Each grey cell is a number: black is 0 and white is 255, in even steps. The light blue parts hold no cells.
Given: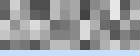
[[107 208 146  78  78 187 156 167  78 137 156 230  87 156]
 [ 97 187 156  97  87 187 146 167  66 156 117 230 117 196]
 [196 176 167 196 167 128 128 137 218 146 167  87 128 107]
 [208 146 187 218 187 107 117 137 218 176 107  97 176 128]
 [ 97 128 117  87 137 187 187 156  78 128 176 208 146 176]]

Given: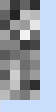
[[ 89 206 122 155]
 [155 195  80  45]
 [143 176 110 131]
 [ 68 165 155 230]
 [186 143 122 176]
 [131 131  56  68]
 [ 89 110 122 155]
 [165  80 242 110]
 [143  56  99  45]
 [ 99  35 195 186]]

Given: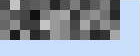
[[ 70 195  81  91 103  39  81 124  61  91 124  50]
 [103 143  61  61 195 153 134  70 165  91 143 112]
 [112  81  70  16 124 153 165  50 124 143 112  39]
 [134  27 153  39  70 153 134  81 112  39  50 165]]

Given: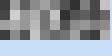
[[ 71 207 151 173 115 195  49  82  94  71 103]
 [161 173 151 185 115 173  82 139 151 127 139]
 [ 60 161  94 139 161 127  82  49 127  71 195]
 [ 60 139  82 195 127 103 115 161  82  60 173]]

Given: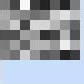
[[162 203  68 213 213 182 144 100]
 [122 162 100 182 182 153 236 172]
 [172 144 132 111 122 203 224 191]
 [132 111 203 144  89 100  36  59]
 [ 80  80 162 153  48  68 182  80]
 [122  68 246  59  36  89  36 122]]

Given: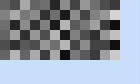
[[100 181 100 169  58 169  15 120  89  58 160 202]
 [129 169 120 140  48 111  26 140  67 129 151 212]
 [100 160  48 151  77 181  26 129  77  48 151 192]
 [100  77 169 100 111  38 140  67 151 111  77  58]
 [ 77  48  89  77 151 111 181  67 140  67  67  15]
 [111  38 140  48 129  26 181  89 120 160  58  15]]

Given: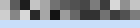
[[206 134 216  40 167  19 156 103  50  50 114  60  81 124]
 [187  92  29 196 167 114  92  81  71 124  60 216 144 196]]
